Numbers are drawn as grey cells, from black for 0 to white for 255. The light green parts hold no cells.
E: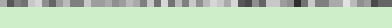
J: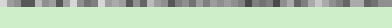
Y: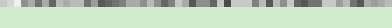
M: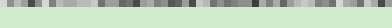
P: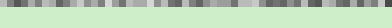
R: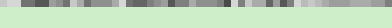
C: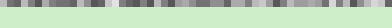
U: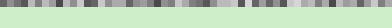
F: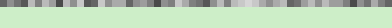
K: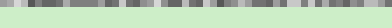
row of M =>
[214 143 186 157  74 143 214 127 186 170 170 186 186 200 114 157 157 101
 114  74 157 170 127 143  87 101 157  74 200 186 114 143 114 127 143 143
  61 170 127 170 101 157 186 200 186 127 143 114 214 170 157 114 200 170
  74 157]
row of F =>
[101 143 114  87 186 127 186 157  74 186 143 200  87 101 200 143 170 170
 101 143 157 127  74 143 127 200 170 127 114  87 143 186 127 186 200 214
 200 170 143 170 186 101 114 157 186 143 186 157 157 127  74 143 114 170
 127 101]
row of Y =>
[200 214 239 143 170 114 170 101 186 170 186 186 114 157  87 101 114 127
 170 170 143 186 143 101 127 200 170  87 143 143 101 200  74 200 200 200
 127 186  87 186 143 200 101  87 114 114 200 200 157 186 114  87 170 157
 170 186]

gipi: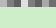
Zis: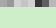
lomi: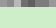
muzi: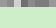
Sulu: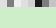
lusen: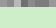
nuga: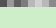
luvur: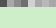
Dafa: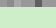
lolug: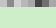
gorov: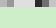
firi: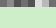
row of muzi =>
[152 139 209 111 139 125 125 152]
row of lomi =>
[152 139 184 111  95 125 125 152]
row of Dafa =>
[152 139 168 152 152  95 152 152]
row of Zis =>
[168 152 209 196 209  55  95 184]
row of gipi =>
[184 125  95 223 125  95 168 111]

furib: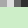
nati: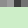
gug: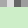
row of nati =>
[142 157  63 114]
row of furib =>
[169 222 102  48]

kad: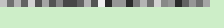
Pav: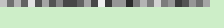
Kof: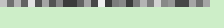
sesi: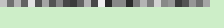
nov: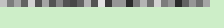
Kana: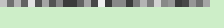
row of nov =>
[194 124 165  98 210  83 165  83 136  83  71  98 180  83 226  59 150 150
  43 124 180 111 210 124 150  43  98 150 111 165]
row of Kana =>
[194 111 180  98 226  83 165  83 136  59  59  98 165  71 239  59 136 136
  59 124 180 124 210 136 150  59  71 150 111 165]

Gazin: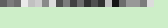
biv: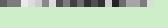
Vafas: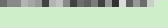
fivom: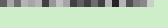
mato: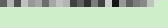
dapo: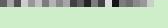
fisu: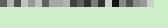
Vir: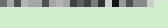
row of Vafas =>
[109 137 137 180 166 152  65 180 193 137  65 109  96 124  65 152  49 220
  96 152 109 205]
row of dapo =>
[ 96 166  80 205 152 193 124 180 137 166  65  96  36 124  65 220  21 124
 109 137 152 205]

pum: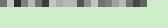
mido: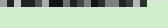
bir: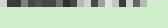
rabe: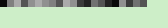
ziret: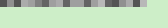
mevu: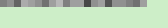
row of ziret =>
[ 84 144  84 171 159 128 100 159 171 100 159 159 100 159 184 100  84 144
 171  84 184]
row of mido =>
[159  35 196  35  35  84 171  21  21 113  35  71 128  21  47 128 128  35
  59 184  47]
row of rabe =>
[  9 128 171  84 144 171 144 128  84 171 144  59  35 113  84  35   9 144
  59 113  84]
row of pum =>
[113 196  47 128 184 113  59 196 171 184 184  84 144 196 113 128 159 184
 113  71 100]

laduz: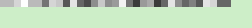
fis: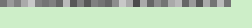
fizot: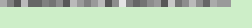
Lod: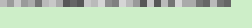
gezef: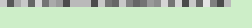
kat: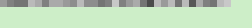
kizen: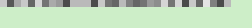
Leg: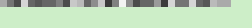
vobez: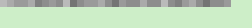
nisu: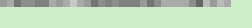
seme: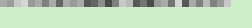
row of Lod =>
[186 154 200 154 170 116 186 200 170  87 102  87 200 186 213 141 128 213
 186 154  87 200  87 186 116 213 170 170 116 102 186 116 102]
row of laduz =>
[186 186 213 254 186 186 116 213 200  87 228 102  75 141 200 141 154 242
 116  59 154 170  59 102 228 141 102 128  87 228 213 102 102]
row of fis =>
[116 154 128 170 200 128 116 128 102 186  87 128  87 128 116 102 141 200
 170  75 170 102 141 116 170 186 102 154  87 170 116 186 116]
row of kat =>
[154 128 116 116 186 170 128 170 170 154 141 186 141 141 116 128 200 128
 154 170 116  75 186 154 186 116 186  87 170 128 116 186 200]
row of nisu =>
[154 170 116 141 141 128 128 170 154 170 200 170 154 116 141 128 141 128
 128 128 154 116 141 170 170 170 170 141 102 186 154 186 170]
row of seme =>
[170 154 200 213 154 170 128 170 102 170 154 170  87 102 141  75 128 200
 186  87 116  75 154 170 116 213  87 170 128 186 128 154 200]

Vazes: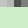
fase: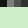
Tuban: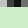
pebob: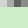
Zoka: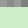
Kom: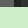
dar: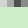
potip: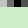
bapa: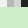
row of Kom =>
[96 96 34 49]
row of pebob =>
[211 169  96 139]
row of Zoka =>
[154 139 154 126]
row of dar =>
[211 169  80 139]

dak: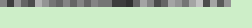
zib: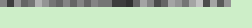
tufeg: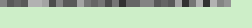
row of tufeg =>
[132  89 101  89 178 178 164  76 132  89  89 164 117 101 117  76 117  49
 101 101 132 132  89 101  89 164  49 117 178  49 178 132 148]
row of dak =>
[132  61 148 101  76 178 148 117 101 132 101 132 101 132 117 117  61  61
  49 101 164 132  76 101 164 148 117 164 194  76 164  89 148]
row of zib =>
[132  61 148 101 117 178 148 117 101 132 101 132 101 132 117 117  61  61
  49 101 164 132  76 101 164 148 117 164 194  76 164  89 148]

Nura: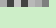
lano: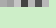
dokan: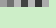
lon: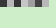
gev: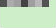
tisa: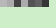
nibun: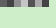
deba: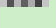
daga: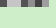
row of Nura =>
[171  67 197  67 184 171 127]
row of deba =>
[197  83 184  96 171  67 197]
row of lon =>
[ 54 184  54 197 158  67 184]

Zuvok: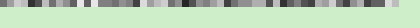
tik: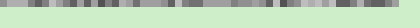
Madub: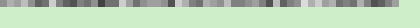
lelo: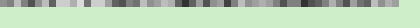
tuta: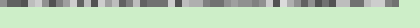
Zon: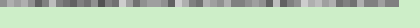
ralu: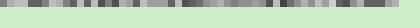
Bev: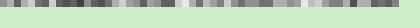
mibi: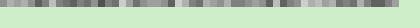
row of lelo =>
[144 128 189 128  82 144 189  97 205 205 175 219 113 205 205 159  97  82
 128 113 189 144 159 189 175  97  50  97 159  82 144 159  66 128 189 144
 159 175 159 128  82 128 128  50  82  97 128 175 128  82 159 113  97 189
 144 175 159]
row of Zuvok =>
[113 159 205 189  50  82 189 113 175 144  97 231  97 231 128 128 113 144
 128  66 219 159 189 205 113 144  38  82 144 128 159 189  66 113 144 144
 175 175  82 189  50  97 128  82  66 175 159 205 113  66 144 175  66  97
  97 219 189]

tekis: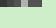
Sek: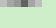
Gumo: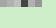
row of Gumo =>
[165 177 191  70 177 151]
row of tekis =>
[ 56  70  82 177  82  82]

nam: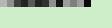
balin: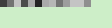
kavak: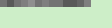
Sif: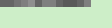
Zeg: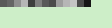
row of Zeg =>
[ 89 101 143 182  62 127  89  75 157 182 196  75  22]
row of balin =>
[ 62 115 196  75 170  36 170 182 115 157 196 196 143]

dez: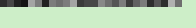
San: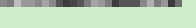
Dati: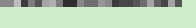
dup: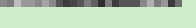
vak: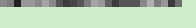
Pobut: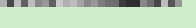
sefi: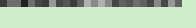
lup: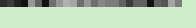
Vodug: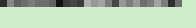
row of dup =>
[136 124 189 151 151 136 164 136  85  59  71  85 124  97  46 124  59  85
  85  85 136 176 124 151  59 110]
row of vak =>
[136 124  33 151 151 136 164 136  85  59  71  85 124 164 151  97  59  85
  85  85 136 176 124 151  59 110]
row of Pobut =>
[176  71 189  97 189 136 151  97 202 176 189 164 136 151 124 110 110  59
  46  46 136 110  71 189  85 151]
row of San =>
[136 124 189 151 151 136 164 136  85  59  71  85 124 164 151 124  59  85
  85  85 136 176 124 151  59 110]

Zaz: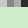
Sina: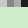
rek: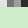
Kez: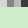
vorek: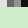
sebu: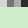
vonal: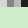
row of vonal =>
[213 134 185  30]
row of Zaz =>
[200 134 171  43]
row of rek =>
[227 118 158  43]
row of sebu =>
[213 118 171  43]

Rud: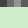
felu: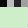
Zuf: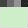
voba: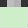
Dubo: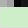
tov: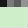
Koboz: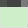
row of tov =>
[ 23 122  92 147]
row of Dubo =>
[176 160   7  23]
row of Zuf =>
[ 66 108 147  37]
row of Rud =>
[ 66 108 147  92]
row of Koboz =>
[ 79  66  66 122]

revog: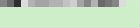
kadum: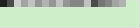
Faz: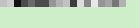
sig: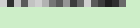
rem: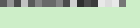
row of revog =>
[133 105  47 220 178 164 164 178 178 194 207 164 133 178 105 118 133 220]
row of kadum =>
[ 31  75 207 164 194 149 178 149 194 149 133 133 194  75 118 133 164 178]

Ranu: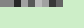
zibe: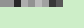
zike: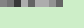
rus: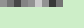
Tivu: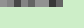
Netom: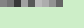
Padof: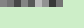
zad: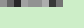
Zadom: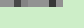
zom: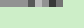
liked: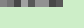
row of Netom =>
[132 116  56 161  88 187 173 146 100]
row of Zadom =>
[146 146  72 132 146 146 146  56 146]

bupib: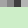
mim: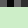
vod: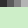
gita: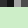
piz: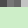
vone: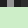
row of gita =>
[ 47  20 164  76]
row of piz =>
[ 76 119 104 195]
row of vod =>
[ 47  91 133 180]

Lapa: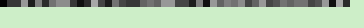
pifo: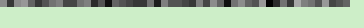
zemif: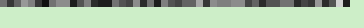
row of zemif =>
[114  55  99 152 127  55  16 114 140 140  29  83 127  43  29  29 114  83
  69 140  43 114  29 127  83  69  99  99 168  55 140 127 127 140 140  69
  99  43  83  83 114 114  43  69  55 152  43  83 210  29]
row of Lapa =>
[  2  55  55 152  29 127  43 114 140 140  55  16  43 168  69  29 114  69
  55  55  99 114  99 152 152  69  69  29 127  16 152  99 127 114 140  69
  99 152  69  83 114  99 114 114  69  83 152  16 168  43]

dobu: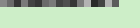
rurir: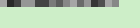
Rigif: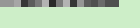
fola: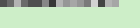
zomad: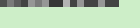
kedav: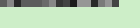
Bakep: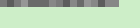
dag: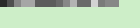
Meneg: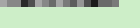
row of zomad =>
[ 79 122  92  67 150 122 150  54  54 179  67 150  67  67 150  67  67]
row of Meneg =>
[166 135 135  41  79 166 135 106 166 122  92 150  79  27 106 106 122]
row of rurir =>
[166  41  67 150 150  67  67 122  92 135 166 106 150  54  79 166 135]
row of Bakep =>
[122  92 122 150 106 106 106 135 122  92 135 106 150 135  92 135 135]
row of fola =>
[ 79 106 179 106  79  79 135  54 179 150 166 150 122 210  67 179 166]

